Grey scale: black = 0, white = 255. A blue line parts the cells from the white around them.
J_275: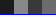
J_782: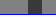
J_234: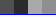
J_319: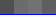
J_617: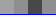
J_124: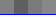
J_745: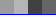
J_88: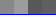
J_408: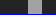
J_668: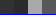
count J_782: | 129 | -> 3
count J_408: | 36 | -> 3
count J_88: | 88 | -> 1

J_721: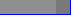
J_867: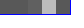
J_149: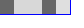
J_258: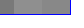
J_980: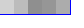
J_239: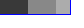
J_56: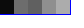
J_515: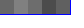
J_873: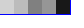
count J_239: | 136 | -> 2
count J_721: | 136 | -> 0
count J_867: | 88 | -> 3
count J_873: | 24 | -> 1
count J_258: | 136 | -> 2
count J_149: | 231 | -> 0

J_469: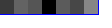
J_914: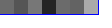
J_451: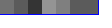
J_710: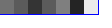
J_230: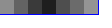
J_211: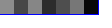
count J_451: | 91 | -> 3
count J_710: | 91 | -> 2

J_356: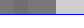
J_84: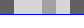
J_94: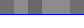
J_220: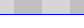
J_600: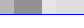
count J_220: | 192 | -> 3
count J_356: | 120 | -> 3
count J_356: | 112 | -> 1
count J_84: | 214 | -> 3
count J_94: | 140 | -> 3
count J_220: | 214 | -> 3
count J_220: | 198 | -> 0

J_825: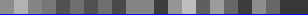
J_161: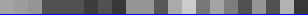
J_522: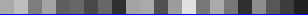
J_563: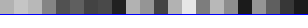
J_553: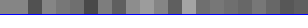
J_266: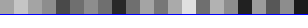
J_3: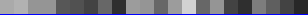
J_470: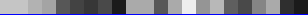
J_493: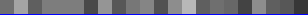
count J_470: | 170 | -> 4
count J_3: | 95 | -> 1
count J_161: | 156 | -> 1
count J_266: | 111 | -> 4

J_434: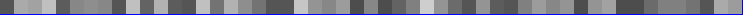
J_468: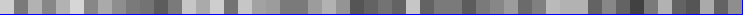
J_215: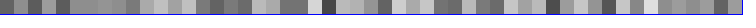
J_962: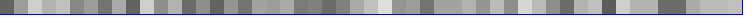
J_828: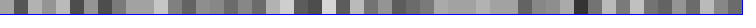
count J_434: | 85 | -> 8
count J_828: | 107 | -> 5
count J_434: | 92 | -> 3
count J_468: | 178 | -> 6
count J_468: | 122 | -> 9

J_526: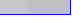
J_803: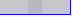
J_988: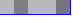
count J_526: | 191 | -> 3
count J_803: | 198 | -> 4
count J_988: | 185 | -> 3
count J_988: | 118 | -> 1
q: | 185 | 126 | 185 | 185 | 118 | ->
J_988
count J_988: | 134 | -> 0

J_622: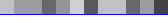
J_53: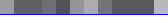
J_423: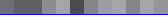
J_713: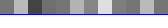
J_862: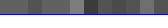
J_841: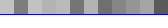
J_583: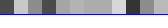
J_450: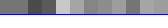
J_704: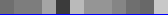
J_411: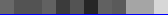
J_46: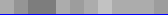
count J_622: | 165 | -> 0
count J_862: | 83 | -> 4
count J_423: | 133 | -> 2
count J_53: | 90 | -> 3
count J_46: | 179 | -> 0
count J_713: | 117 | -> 4
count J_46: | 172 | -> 6

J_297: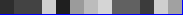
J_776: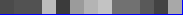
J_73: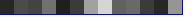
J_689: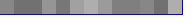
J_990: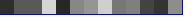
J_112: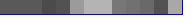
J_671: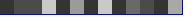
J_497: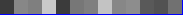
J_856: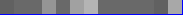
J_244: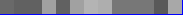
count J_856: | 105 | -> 7
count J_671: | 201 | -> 2
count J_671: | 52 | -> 5
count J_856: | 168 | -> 1
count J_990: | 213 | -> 1
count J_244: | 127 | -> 0
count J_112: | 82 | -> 2

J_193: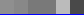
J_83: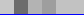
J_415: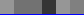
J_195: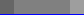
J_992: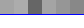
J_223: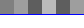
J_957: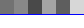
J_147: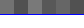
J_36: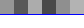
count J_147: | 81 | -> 2
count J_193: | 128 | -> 0
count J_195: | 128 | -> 4
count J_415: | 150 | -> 2

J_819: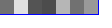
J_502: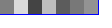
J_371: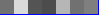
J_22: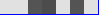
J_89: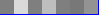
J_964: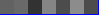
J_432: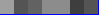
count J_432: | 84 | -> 2
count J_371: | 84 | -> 1
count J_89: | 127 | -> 3
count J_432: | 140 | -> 2
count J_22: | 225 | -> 4
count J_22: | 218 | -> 0

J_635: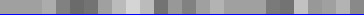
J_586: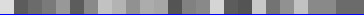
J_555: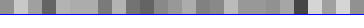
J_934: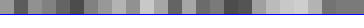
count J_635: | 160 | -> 9
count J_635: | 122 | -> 1
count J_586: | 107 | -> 3
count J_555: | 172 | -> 3

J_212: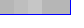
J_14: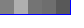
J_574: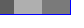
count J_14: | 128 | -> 1
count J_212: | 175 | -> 0
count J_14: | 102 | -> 0
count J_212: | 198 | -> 1
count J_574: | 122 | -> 2
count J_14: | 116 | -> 1
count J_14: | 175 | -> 1

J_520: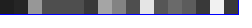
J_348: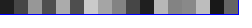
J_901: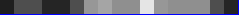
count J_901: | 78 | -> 4
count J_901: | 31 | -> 1
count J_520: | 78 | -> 4
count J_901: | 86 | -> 0
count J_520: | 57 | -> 3

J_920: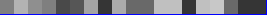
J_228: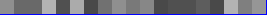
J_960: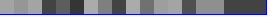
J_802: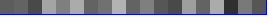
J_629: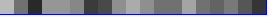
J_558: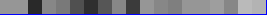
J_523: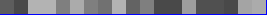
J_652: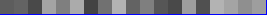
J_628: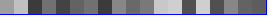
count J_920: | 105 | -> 3
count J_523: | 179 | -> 3
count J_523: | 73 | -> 4
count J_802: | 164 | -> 1
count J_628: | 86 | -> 0

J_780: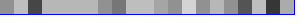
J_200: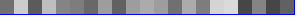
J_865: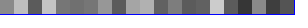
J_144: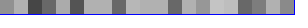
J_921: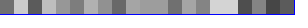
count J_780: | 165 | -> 1
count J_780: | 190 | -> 4
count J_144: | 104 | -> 4
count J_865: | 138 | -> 2
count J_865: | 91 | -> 4

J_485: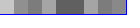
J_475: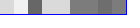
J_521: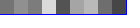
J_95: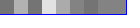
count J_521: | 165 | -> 1
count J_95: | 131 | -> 3
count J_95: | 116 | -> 3
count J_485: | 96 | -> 2
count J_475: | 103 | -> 1
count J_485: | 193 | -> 0

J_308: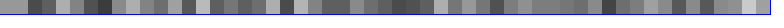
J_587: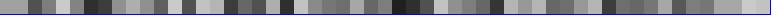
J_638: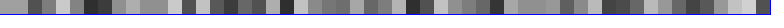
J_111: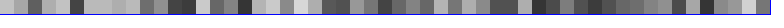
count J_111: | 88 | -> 1
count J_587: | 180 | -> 4
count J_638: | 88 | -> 2
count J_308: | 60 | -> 1
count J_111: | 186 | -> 3

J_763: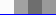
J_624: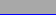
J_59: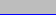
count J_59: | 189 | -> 4
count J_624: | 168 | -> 4
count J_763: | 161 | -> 1
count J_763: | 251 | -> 1
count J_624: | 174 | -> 0

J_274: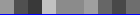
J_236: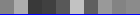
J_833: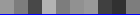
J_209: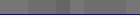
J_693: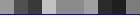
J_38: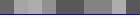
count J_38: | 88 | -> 3
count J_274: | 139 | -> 2

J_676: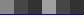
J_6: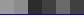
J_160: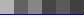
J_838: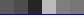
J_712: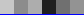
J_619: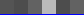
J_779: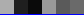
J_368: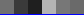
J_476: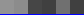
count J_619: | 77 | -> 2
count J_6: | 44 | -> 1
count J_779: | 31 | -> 1
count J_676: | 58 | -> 0

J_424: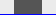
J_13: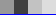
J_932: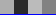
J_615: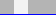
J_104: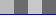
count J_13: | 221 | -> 1
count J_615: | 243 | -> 1
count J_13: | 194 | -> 1
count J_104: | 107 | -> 2
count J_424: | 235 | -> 2
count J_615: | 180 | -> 3
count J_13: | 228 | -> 0

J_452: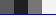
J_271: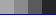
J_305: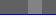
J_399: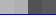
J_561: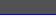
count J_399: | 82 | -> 1
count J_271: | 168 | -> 1
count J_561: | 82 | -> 4
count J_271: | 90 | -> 1
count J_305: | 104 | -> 0
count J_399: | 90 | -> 1
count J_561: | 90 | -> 0

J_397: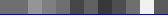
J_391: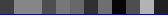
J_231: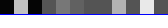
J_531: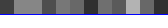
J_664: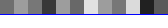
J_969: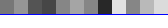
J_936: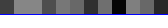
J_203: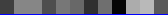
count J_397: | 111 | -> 4
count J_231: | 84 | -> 5

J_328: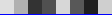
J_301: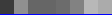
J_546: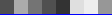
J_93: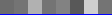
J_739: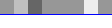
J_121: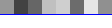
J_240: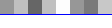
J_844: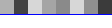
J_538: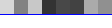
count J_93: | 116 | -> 3
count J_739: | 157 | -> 0
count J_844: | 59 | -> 1
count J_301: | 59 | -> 1

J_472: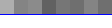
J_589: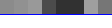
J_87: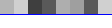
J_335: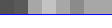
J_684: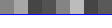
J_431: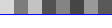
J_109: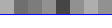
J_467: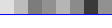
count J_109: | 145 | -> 3
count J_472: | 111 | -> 2
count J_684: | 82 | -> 1
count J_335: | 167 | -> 4
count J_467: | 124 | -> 1
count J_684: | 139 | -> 0

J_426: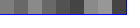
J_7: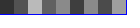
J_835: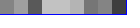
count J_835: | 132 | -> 2
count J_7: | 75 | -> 1
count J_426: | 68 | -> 2
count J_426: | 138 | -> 2

